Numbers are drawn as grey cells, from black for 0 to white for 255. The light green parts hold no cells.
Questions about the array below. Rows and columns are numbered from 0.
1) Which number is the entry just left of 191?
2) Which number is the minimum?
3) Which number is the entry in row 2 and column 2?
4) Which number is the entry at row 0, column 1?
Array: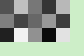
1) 82
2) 10
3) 145
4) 191

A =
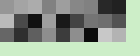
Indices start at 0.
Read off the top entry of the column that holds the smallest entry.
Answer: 129
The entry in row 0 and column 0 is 150
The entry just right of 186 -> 74
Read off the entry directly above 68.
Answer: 135
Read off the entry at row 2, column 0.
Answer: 102
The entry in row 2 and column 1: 47
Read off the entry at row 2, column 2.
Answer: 95
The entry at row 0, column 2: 172

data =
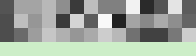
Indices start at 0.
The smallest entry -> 34
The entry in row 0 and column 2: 164
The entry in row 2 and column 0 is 77
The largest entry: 249
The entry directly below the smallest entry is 184
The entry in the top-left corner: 84
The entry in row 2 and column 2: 157
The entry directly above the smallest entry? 128
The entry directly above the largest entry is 128
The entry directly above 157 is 150
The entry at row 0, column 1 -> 164
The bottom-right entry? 205
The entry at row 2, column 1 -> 106

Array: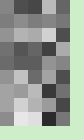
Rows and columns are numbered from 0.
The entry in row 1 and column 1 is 140
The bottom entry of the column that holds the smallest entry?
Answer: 43
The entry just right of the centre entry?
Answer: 147
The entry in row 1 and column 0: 125
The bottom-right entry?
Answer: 119
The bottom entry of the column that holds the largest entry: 231
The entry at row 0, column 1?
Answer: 78
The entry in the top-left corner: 133
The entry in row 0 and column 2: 71
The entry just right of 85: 101
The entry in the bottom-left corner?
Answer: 140
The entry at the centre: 93

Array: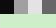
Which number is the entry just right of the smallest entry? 160
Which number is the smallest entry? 11

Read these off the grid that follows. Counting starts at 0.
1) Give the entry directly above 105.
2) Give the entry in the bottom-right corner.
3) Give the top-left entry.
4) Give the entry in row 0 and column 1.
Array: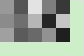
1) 182
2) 31
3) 152
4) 85

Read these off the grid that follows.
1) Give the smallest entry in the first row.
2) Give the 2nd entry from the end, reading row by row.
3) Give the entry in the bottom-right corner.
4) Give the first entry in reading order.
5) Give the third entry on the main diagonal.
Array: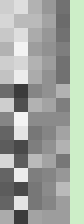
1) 113
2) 157
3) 157
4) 206
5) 171

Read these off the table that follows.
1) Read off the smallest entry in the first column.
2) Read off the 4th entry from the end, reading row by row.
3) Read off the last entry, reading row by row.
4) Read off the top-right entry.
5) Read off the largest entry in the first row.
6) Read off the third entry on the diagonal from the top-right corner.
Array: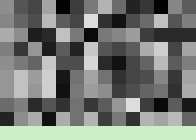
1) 35
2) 179
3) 100
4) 92
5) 179
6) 41

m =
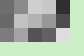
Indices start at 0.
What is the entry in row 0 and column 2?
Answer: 207
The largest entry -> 222
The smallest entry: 47
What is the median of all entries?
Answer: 139
